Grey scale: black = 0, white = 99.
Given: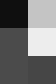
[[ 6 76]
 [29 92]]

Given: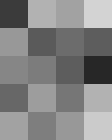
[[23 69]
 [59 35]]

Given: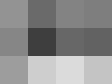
[[57 41]
 [52 24]]

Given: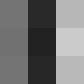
[[45 16]
 [44 13]]

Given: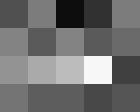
[[31 48]
 [51 35]]

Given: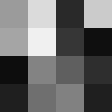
[[60 85]
 [64 93]]

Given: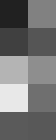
[[13 50]
 [25 33]]

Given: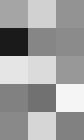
[[64 81]
 [10 52]]

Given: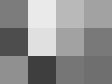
[[48 91]
 [30 87]]
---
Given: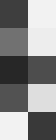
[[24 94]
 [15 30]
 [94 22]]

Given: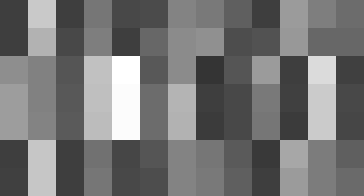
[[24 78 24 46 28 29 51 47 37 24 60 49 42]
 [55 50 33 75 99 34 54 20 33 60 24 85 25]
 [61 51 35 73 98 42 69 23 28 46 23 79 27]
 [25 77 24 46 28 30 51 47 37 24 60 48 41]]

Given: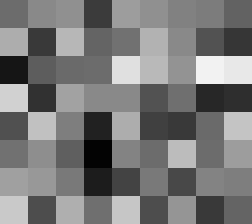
[[42 53 56 23 61 56 50 48 38]
 [ 8 36 41 42 87 72 57 94 90]
 [31 75 49 13 67 25 22 41 76]
 [62 59 47 11 26 47 28 51 49]]

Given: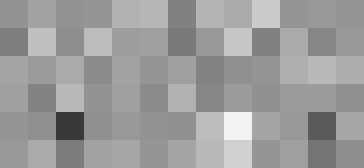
[[57 63 57 58 69 71 50 70 66 79 58 59 58]
 [64 60 66 54 63 58 62 51 56 58 68 72 67]
 [58 56 22 56 59 57 56 73 94 64 59 35 65]]

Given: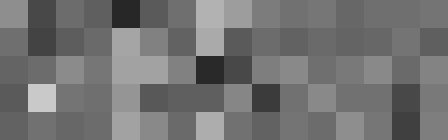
[[55 28 42 37 15 35 43 69 61 48 44 46 40 43 43 45]
 [39 42 54 46 63 63 50 16 28 49 53 43 47 53 41 51]
 [38 44 40 42 63 53 41 67 44 38 45 42 55 46 25 49]]

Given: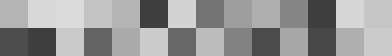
[[70 84 85 76 70 24 82 45 61 68 52 24 83 77]]

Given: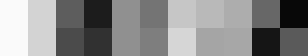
[[97 82 36 11 56 45 77 72 67 40  3]]

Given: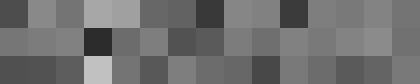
[[30 53 45 65 62 40 38 22 52 50 23 49 47 51 45]
 [31 32 36 75 45 34 49 42 40 28 47 42 35 39 47]]

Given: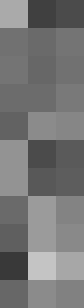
[[66 25 29]
 [45 40 44]
 [38 54 52]
 [57 34 36]
 [37 60 53]
 [40 54 50]]
